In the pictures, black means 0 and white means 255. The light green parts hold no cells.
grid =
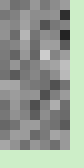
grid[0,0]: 146
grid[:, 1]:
[112, 129, 135, 108, 133, 100, 149, 90, 165, 156, 152, 145, 115, 157, 146]
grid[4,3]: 109
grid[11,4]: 141
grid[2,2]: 161
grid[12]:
[103, 115, 154, 156, 124, 114, 91]
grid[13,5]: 164
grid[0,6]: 156
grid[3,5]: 135
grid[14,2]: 113
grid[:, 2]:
[119, 157, 161, 181, 159, 151, 113, 120, 130, 145, 122, 132, 154, 155, 113]
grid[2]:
[144, 135, 161, 137, 83, 120, 131]
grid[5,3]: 102
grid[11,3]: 94
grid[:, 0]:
[146, 119, 144, 146, 125, 123, 119, 114, 167, 145, 111, 119, 103, 126, 166]
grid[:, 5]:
[140, 146, 120, 135, 158, 132, 163, 142, 81, 127, 173, 116, 114, 164, 111]
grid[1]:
[119, 129, 157, 141, 142, 146, 46]
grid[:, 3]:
[151, 141, 137, 117, 109, 102, 131, 134, 120, 148, 79, 94, 156, 106, 150]
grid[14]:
[166, 146, 113, 150, 133, 111, 153]

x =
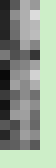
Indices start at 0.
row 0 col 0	30
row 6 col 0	42
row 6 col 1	119
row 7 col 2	156
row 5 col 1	80
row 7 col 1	143
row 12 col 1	74
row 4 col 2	165
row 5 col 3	53
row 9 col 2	139
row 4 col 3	133
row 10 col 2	164
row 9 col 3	112
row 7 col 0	9
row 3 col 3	188
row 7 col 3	210
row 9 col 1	99
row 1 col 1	142
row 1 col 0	36

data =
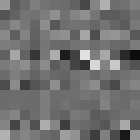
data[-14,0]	152
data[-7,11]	107
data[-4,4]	125
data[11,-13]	133
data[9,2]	108
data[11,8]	116
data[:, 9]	[132, 117, 103, 77, 109, 125, 214, 106, 140, 113, 103, 92, 97, 61]
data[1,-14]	84
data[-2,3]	81
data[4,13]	124
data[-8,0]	123
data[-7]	[108, 126, 115, 100, 115, 104, 100, 114, 119, 106, 118, 107, 113, 119]
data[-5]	[108, 108, 108, 108, 125, 109, 110, 111, 117, 113, 125, 112, 106, 109]
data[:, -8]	[108, 113, 110, 144, 104, 28, 105, 100, 92, 110, 114, 98, 62, 158]
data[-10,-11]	94
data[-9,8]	224
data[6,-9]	92
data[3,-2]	132
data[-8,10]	130
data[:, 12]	[113, 98, 92, 132, 103, 41, 99, 113, 120, 106, 107, 113, 170, 24]
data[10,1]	110
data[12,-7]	112
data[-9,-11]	54
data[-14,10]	176
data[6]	[123, 131, 142, 109, 139, 92, 105, 68, 50, 214, 130, 201, 99, 83]
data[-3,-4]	98
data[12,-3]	115
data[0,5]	111
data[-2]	[132, 69, 127, 81, 173, 134, 62, 112, 105, 97, 86, 115, 170, 80]
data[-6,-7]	110
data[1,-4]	92
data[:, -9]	[111, 143, 88, 139, 107, 172, 92, 104, 142, 109, 107, 104, 134, 101]

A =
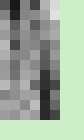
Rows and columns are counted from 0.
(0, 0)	85
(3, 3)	127
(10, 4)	43
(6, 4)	89
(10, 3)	188
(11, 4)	41
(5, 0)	174
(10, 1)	165
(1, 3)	139
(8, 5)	69
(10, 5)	102
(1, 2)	134
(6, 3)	137
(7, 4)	52
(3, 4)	152
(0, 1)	24
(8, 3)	103
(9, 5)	122
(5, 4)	93
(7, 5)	116
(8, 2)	179
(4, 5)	138

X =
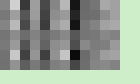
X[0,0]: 133
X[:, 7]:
[21, 37, 20, 87, 78, 11, 70]
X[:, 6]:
[183, 154, 172, 136, 151, 196, 134]
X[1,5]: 142
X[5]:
[114, 199, 65, 149, 63, 146, 196, 11, 108, 129, 157, 163]
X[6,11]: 130
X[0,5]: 134
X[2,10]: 162
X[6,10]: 137
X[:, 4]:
[73, 66, 60, 106, 99, 63, 95]
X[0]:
[133, 208, 56, 158, 73, 134, 183, 21, 107, 117, 168, 161]
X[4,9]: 124
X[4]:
[121, 154, 84, 139, 99, 141, 151, 78, 137, 124, 127, 154]
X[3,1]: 140
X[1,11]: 161
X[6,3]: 121
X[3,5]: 122
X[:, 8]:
[107, 108, 118, 117, 137, 108, 110]
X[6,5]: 127

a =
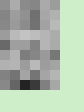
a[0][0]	144
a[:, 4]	[170, 167, 162, 181, 181, 154, 157, 165, 128]
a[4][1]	159
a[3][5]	172
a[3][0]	156
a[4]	[105, 159, 158, 131, 181, 171]
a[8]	[136, 101, 35, 58, 128, 167]
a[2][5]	185
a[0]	[144, 172, 139, 134, 170, 156]
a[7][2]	164
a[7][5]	181
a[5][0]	159
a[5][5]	119
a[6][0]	177
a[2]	[136, 154, 140, 114, 162, 185]
